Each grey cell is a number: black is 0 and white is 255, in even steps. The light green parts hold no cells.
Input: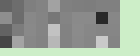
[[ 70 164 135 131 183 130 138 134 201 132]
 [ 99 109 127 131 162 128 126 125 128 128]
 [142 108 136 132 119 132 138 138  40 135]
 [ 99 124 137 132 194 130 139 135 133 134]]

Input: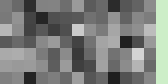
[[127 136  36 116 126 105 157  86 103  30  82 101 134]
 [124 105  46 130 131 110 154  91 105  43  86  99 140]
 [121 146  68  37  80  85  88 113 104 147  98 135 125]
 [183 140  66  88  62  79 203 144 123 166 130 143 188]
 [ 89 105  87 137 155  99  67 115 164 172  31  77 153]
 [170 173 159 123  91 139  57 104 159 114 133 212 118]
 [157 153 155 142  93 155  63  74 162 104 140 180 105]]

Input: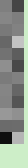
[[ 15 181]
 [127  69]
 [134 126]
 [121 130]
 [103 195]
 [114  93]
 [143  73]
 [123 129]
 [133 102]
 [131  85]
 [152 144]
 [107 108]]

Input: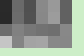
[[197 132 163 165 136 135]
 [ 42 106  80 137 153  97]
 [ 41 108  81 136 156  97]
 [109 129 119 114 111 136]]

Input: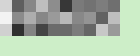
[[208  48 131  68 107 106 124 102 199 153]
 [213  95 135 190 141  55 122 114 125 111]
 [243 139 173 135 154 184 136 148  98 190]]

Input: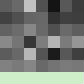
[[129 122 134 105 116 123 120]
 [ 93 105 193  81  20  88  60]
 [ 66  80 101 104  50  64  62]
 [ 98 108 135 105  80 106  94]
 [137 117  54 125 180 123 150]
 [ 92 104 182  84  27  88  63]]
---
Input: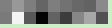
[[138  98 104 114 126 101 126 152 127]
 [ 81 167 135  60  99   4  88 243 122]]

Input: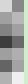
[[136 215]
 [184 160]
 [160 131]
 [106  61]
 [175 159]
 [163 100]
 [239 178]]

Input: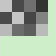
[[ 51 112  73 197]
 [131  70 197  74]
 [186  93 108 185]]

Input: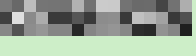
[[174 114  69 107 106 115 202 203 114 178 115 116 117 189 104 122]
 [ 80  57 162 182 192  57 142 140  58  86  59  57 172 138 223  64]
 [ 31 133 146  41  45 135 149 144 133  39 133 133 150 141  83 135]]

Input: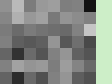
[[ 18 129 126 158 153 124 186 145]
 [129 140 148 121 161 152 176 134]
 [197 130 106 110 115 123 107 123]
 [ 73 111  87 149  95  88  95 128]
 [ 84  97 149 129  84 107  50 101]
 [105 132 157 125 153 148 162 129]
 [ 81  94 149 129  80 105  44  99]]

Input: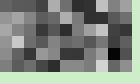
[[160 129 192  50  46 111 173  67  89  90  99]
 [111  89  50  49 122 174 105  93 133 164 149]
 [ 54  65 195 159 125  45  87  57 113 133 167]
 [ 95  62 119  87 110 102 131  89 109 200 148]
 [ 81   5 155 122  55  56 135 152  55  98 140]
 [143 102 211 124 137 137  45  71 110  92 126]]

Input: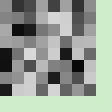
[[141  51 161  65 161  74  52 143]
 [122  80 207 213 176  91 124 132]
 [161  89 209 142 119  28  13 169]
 [185 183 110 195 162 129 156 161]
 [106 194  24 205 146 216 115  18]
 [192   8 121 129 185  78 157  16]
 [202  79 135  29 139 206 146 134]
 [ 94 150  99 212 103 207 203  26]]

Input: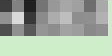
[[169 110 160 167 152 116  32 130  62]
 [177 143 142 190 172 139  56 218 146]
 [143 137 157 162 141 149  89 144  78]]
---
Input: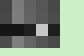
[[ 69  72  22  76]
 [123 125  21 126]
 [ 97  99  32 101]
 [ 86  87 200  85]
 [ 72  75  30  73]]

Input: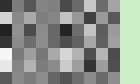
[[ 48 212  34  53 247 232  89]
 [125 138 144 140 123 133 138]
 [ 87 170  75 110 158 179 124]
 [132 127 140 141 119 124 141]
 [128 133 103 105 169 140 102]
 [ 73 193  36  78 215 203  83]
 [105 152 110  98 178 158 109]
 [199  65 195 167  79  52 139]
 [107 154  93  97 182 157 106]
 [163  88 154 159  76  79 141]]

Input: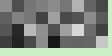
[[141  96  85  62]
 [ 79 130  39  35]
 [117 119 185  73]
 [127  67 143 142]
 [139 160  81  23]
 [119  74 160 101]
 [178  83 215 100]
 [100 140 107 102]
 [ 71  90  65 199]]

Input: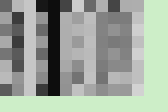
[[101 161 120 169 117 177 186  91]
 [184  60  90  59  90  81 149 143]
 [198 198 198 198 198 198 198 198]
 [ 23 148 106 154 105 154 138  58]
 [ 13  13  13  13  13  13  13  13]
 [ 68 175 174 174 174 168 148 146]
 [204 159 180 154 181 141 115 193]
 [105 189 185 189 186 190 193 166]
 [176 130 131 129 131 124 115 141]
 [ 69 123 146 122 147 137 184 154]
 [173 124 132 126 130 138 178 153]
 [174 193 207 191 208 191 191 210]]

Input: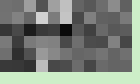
[[113 114  54 122 111  57]
 [110 130  73  60  47  56]
 [158 103  28 122  81  49]
 [ 82 209  57 132 153 188]
 [160 124  62 129 136  72]
 [192 196   9  73 116  76]
 [100  73  87 111 102 108]
 [ 88 128  64  76 105  71]
 [109  97 105  74 116 106]
 [140  95  88 130 100 100]
 [ 96 122  92  70 112 101]]

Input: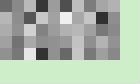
[[106 182 172 161 145]
 [137 141 145 115 120]
 [185  86 209 169 231]
 [ 55 200 130 141  51]
 [156 162 156 145 145]
 [ 79 239 177 152 104]
 [190 168 183 194 198]
 [124 197 160 143 121]
 [166  49 120 179 159]
 [178 142 137 146 136]]
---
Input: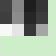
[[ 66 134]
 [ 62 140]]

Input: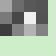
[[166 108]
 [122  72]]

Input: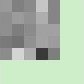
[[154 128]
 [142 155]]

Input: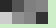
[[ 40  84]
 [205 145]]

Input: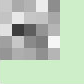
[[201 170]
 [195 232]]

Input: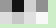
[[152  19]
 [221 199]]

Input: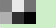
[[126 232]
 [176  48]]

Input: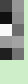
[[ 66 150]
 [ 16 141]]
